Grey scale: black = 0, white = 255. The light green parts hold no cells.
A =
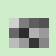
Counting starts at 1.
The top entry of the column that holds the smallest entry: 125
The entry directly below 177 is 53
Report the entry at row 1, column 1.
208
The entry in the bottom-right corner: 134

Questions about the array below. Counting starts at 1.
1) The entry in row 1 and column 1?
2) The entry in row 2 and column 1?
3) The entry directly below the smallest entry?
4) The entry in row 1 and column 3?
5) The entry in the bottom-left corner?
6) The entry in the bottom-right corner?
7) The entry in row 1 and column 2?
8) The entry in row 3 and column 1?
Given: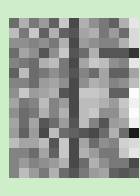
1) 108
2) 188
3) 217
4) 120
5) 131
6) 97
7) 176
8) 143

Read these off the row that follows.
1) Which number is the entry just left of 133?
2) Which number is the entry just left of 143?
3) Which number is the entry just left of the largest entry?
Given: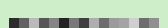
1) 87
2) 109
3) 164

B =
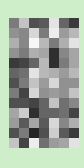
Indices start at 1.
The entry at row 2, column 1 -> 145
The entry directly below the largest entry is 175
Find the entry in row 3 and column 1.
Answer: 175
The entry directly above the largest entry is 215
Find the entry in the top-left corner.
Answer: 123
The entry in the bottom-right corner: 227
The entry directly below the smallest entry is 237
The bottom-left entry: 195
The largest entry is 246
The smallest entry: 36
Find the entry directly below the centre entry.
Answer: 145
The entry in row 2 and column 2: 135
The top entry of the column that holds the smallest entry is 80
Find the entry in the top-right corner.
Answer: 58
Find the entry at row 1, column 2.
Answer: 195
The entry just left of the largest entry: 135
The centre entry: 155

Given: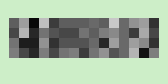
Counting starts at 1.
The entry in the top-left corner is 94
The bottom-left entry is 125
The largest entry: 200
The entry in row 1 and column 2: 158
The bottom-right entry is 125
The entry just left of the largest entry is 94
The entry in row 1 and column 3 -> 8
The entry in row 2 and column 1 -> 71
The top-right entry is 50
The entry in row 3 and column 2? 29
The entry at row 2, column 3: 39
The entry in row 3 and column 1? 115

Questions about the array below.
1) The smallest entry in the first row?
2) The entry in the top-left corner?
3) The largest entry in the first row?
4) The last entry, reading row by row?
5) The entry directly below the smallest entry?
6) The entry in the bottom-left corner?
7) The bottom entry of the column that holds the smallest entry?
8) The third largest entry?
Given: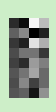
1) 12
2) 43
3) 246
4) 145
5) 226
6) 85
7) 21
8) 187

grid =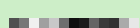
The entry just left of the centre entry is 110
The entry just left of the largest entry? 119

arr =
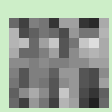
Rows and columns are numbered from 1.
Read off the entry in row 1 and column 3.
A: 127
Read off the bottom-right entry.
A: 105
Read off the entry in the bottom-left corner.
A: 105
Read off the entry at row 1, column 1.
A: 105
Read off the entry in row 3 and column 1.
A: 180
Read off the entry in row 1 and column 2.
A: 64
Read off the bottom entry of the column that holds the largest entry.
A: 33
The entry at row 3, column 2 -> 189
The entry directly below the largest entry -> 180
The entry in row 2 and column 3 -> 96
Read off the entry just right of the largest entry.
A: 170
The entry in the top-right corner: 170
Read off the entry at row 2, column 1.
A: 180
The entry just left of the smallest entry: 64
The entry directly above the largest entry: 117
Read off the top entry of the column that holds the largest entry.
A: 42
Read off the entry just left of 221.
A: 198

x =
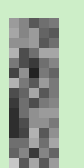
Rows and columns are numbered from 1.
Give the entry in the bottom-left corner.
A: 199
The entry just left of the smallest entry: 144
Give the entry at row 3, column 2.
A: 144
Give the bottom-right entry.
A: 155
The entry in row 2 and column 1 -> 166
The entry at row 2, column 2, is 133
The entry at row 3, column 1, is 144
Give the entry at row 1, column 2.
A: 133
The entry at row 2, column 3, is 155
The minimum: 34
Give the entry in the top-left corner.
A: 155
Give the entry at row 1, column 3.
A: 88
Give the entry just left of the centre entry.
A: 100
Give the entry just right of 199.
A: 88
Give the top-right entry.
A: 121
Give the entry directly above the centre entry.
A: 88
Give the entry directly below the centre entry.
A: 77

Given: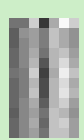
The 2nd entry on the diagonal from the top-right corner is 170
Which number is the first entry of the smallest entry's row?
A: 115
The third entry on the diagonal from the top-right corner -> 194
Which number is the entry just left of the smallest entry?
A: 206
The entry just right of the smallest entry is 170
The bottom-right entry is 158
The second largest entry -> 238
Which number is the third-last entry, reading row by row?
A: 194
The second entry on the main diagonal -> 146
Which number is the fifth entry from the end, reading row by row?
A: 158
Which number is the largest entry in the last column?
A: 206
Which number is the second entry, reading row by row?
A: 115
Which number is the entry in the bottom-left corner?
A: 103
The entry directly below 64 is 76
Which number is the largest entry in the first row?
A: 249
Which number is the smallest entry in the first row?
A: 55
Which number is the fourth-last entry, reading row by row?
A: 115
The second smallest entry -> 64
